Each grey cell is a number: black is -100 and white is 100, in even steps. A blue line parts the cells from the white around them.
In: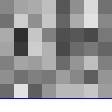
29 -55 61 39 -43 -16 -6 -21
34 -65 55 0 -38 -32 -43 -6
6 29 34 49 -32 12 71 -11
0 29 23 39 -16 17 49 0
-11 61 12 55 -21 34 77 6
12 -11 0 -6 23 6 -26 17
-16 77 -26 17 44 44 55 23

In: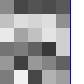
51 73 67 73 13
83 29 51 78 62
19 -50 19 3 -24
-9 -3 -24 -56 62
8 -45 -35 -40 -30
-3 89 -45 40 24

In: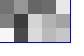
93 -42 71 45 55
1 -52 66 40 28
-10 18 -20 -15 82

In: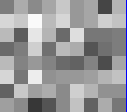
68 57 96 46 68 19 30 62 52
68 -7 86 14 19 19 25 41 52
46 -28 80 41 -17 74 -7 -7 -2
-17 -2 62 -12 46 35 -34 -12 -2
-23 57 25 35 8 62 41 14 14
46 3 19 3 -17 -23 3 -40 30
-2 35 8 30 57 19 30 -46 41
25 8 -57 -34 8 52 -23 35 -7

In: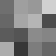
-19 30 42 -40
-13 25 19 63
-29 -34 9 4
36 -57 -2 -19

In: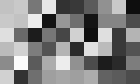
58 52 86 -84 19 -13 -84 4 4 -40
47 64 -2 -35 41 -67 75 47 -55 -35
52 58 -7 81 -61 -55 -29 14 58 -89
64 -61 -13 25 30 25 35 -23 -29 -40
9 97 -29 35 86 14 -40 -78 -67 -2
75 -18 -78 -7 -45 64 -89 75 -55 41

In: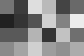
-8 -53 74 46 -47 -18
8 29 63 23 13 35
-30 -30 41 -59 52 -13
-74 -59 -36 63 2 85
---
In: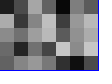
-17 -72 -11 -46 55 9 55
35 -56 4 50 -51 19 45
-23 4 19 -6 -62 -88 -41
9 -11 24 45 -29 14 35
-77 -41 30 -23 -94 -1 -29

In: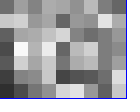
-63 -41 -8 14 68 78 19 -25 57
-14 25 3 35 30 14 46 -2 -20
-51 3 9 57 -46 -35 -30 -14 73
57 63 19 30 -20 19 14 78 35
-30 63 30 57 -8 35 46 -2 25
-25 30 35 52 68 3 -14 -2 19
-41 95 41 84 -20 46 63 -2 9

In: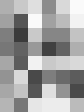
15 70 -43 -1 -17 -28
31 53 -33 75 15 -43
-7 -23 20 -49 -23 37
-1 -54 58 5 5 53
37 58 75 10 70 96
42 -7 80 85 85 47
31 -28 90 58 64 70
26 -33 96 26 47 90

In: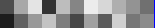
-77 -24 20 53 -2 -45 26 -29 63 -7 9
-39 32 79 -60 48 4 85 69 37 15 -12

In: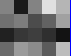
-74 -57 -51 -63 -85
-12 -2 -40 -23 26
3 -80 3 76 42
-17 21 9 -29 48

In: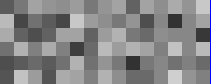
34 -23 -39 -23 28 28 -23 22 40 -6 -17 11 6 6 -56
-39 -29 -17 -29 -11 40 -11 16 -6 -61 -6 6 -11 0 -17
46 -45 -11 -29 -45 57 22 11 -6 16 -39 6 -61 6 28
-11 40 0 34 0 -51 -17 46 22 40 28 0 52 6 46
-34 52 22 -34 34 28 0 40 11 -17 -17 6 62 16 0
-29 -6 28 16 11 22 -6 16 28 -23 28 11 34 16 57

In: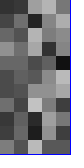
-51 -19 -77 14 -51
-46 -13 -72 4 36
-56 -25 -67 25 -7
-19 -19 -41 -25 -87
-41 -25 -31 9 46
-41 -36 14 14 31
-61 -56 25 41 -7
14 -13 31 -61 4
-19 -36 41 -2 9
-2 -36 46 -31 -31
-13 -46 52 -2 -51

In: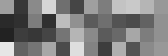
-73 -52 -57 -46 -8 42 8 -29 -18 31 -2 14
80 -23 -8 31 -41 74 3 -52 37 -35 8 19
-67 -62 -2 -62 48 14 -29 -13 -35 -41 -23 14
25 -57 8 68 -13 -46 25 -2 53 58 42 19
